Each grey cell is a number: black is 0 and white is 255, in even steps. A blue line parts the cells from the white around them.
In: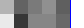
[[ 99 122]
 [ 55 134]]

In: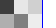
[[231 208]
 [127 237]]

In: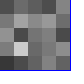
[[107  93]
 [163 138]]

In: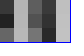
[[181  94]
 [182  82]]

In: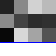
[[137 210]
 [ 67  44]]

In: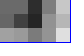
[[106  45]
 [ 65  37]]

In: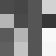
[[70 85]
 [74 85]]

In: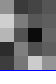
[[ 58  68]
 [124  87]]

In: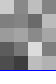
[[137 190]
 [132 106]]
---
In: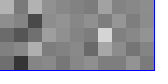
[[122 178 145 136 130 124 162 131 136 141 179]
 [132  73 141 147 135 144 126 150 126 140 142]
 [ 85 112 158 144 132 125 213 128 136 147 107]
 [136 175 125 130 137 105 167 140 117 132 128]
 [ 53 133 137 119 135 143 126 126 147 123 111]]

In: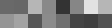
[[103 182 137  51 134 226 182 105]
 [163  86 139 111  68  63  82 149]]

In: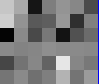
[[169  21 126 148 135  75 198]
 [147  89  94 152  47 128 206]
 [138  73 120  19  81 107   4]
 [131 134 143 138 138 136 138]
 [115 135  99 230 134 120  70]
 [138 112 127 179 116 155 117]]

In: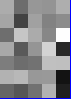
[[109 151 148 174 172]
 [ 67 161 130 140 165]
 [198 171 135 254 110]
 [ 89 149 211  40 168]
 [109 114 192 191 125]
 [184 152 153  19 178]
 [ 86 113 178  31 101]]

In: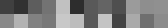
[[ 49  93 115 193  45  89 100  79 155 142 144  64]
 [178 129 120 200 189  88 196  67 170 111 139 137]]

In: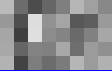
[[108  76 102 127 182 160 136 186]
 [ 78 221 145 165  88  94 154 152]
 [ 62 223 140 132 106 129 167 166]
 [101 131 128 168 110 155 144 168]
 [ 67 125 108 123 182 155 177 179]]
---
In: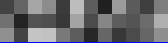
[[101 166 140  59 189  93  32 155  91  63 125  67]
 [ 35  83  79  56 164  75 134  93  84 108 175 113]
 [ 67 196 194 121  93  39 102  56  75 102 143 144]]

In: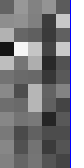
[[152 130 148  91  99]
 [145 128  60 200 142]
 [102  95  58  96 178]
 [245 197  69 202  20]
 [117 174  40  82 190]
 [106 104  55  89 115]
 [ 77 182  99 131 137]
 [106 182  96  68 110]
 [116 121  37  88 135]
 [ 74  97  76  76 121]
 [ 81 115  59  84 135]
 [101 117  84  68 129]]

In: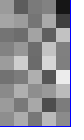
[[ 92 122 130  22 155]
 [156 117 170  63 165]
 [109 163  95 194 116]
 [151 109 195 128 130]
 [206 107 215 127 156]
 [124 175  86 236 114]
 [176 142 153 187 138]
 [121 168  77 124 155]
 [172 119 186 139 142]]

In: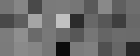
[[134  73 122 123 118  89 137  95 110 117]
 [ 94 165 119 193  43 104  87  62 104  73]
 [143 106 121 105  87 118 101 108 107 124]
 [138 133 119  12 124 128  80 103  39 123]]

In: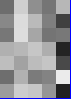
[[207 143 117 183 109]
 [220 186 127  64 136]
 [221 166 116 120 119]
 [183 198 174  36 176]
 [162 188 197  73 190]
 [177 123 131 235 110]
 [205 198 149  33 156]]

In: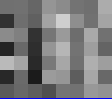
[[113 102 149 139 115 111 172 112]
 [110  96 163 207 142 113 164  49]
 [128  50 118 154 109 169 113 139]
 [105  46 149 182 115 158 100  36]
 [165  41 121 167 112 175 158 186]
 [106  27 155 150  93 167 104  40]
 [104  94  79 116 114 152 146  91]]

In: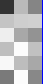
[[186 133  51]
 [206 208 196]
 [168 147 238]
 [252 193 190]
 [189 168 248]
 [252 136 122]]
